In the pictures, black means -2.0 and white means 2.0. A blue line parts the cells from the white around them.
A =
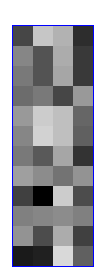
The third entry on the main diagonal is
0.6
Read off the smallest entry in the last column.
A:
-1.3
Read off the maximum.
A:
1.4
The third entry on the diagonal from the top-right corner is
-0.7
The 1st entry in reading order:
-0.9
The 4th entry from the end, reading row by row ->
-1.6
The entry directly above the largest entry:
0.7
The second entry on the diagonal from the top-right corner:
0.7
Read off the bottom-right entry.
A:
-0.5
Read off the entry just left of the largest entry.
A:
-1.5
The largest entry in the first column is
0.5
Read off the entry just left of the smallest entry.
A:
-1.0
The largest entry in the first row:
1.1
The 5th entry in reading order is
0.1

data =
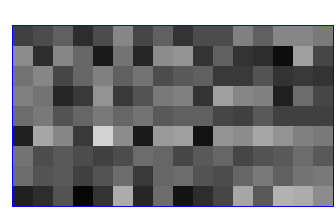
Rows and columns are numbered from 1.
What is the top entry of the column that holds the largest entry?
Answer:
-0.8
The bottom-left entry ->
-1.5
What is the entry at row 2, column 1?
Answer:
0.2
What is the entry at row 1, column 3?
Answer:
-0.5
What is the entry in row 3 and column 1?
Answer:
-0.2
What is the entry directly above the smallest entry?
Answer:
-1.0
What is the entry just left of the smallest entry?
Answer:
-0.7
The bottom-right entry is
0.2
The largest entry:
1.3
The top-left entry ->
-1.0
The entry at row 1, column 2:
-0.8
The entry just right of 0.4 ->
0.5
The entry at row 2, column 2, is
-1.3
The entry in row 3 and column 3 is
-0.9
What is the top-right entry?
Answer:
-0.1
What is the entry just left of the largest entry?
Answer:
-1.1
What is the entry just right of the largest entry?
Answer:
0.2
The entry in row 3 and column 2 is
0.1
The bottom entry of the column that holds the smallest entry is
-1.9
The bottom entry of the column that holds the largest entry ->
-1.2
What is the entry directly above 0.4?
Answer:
-0.6

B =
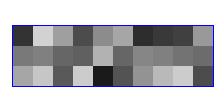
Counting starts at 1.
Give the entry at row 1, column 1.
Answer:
-1.2
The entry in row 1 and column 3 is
0.5
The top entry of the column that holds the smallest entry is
0.2
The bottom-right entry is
-0.8
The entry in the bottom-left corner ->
0.6
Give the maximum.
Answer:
1.3
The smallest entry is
-1.6
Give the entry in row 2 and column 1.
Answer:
-0.1
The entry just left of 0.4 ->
-1.0

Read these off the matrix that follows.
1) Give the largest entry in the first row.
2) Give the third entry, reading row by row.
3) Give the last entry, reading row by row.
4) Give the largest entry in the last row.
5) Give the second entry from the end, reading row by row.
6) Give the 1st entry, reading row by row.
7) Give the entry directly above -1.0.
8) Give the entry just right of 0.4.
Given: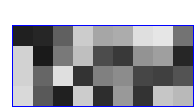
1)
1.6
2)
-0.5
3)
0.9
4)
1.4
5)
1.1
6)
-1.5
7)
0.5
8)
-1.2

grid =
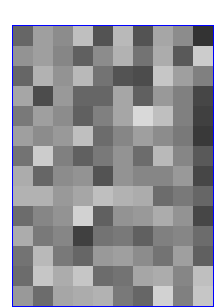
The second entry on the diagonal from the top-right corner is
-0.6
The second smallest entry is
-1.1
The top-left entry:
-0.4
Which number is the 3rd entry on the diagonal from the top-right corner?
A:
1.1
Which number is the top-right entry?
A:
-1.2
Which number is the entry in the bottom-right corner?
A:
1.1
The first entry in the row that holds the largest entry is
-0.1
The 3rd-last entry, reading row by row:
1.3
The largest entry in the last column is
1.2
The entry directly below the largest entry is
0.5
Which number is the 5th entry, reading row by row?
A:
-0.7
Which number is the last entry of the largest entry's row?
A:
-1.0
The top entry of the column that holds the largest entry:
-0.7
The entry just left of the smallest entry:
0.2
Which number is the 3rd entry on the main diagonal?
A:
0.3
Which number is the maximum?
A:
1.4
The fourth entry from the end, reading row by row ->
-0.4
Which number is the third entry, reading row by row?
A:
0.2
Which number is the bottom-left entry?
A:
0.4
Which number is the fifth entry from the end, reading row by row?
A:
-0.1
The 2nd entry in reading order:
0.5
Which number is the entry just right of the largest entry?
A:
1.0

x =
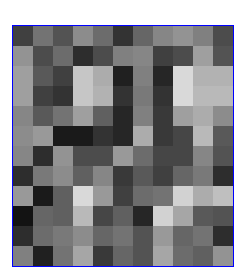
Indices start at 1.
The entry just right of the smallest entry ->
-0.4
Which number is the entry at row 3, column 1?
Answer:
0.5
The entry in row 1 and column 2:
-0.2
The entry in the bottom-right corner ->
0.3
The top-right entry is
-0.8
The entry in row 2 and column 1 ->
0.3
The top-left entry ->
-1.0
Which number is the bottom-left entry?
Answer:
0.0
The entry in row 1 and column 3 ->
-0.7
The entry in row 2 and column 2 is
-0.8
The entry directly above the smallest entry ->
0.4
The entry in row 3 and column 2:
-0.6
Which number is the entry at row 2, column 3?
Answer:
-0.3

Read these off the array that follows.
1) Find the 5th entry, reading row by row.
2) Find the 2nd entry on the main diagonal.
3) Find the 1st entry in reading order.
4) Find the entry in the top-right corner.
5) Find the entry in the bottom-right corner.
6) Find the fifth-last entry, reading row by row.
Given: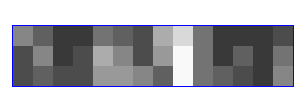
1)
-0.2
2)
0.1
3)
0.1
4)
-0.8
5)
0.1
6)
-0.2
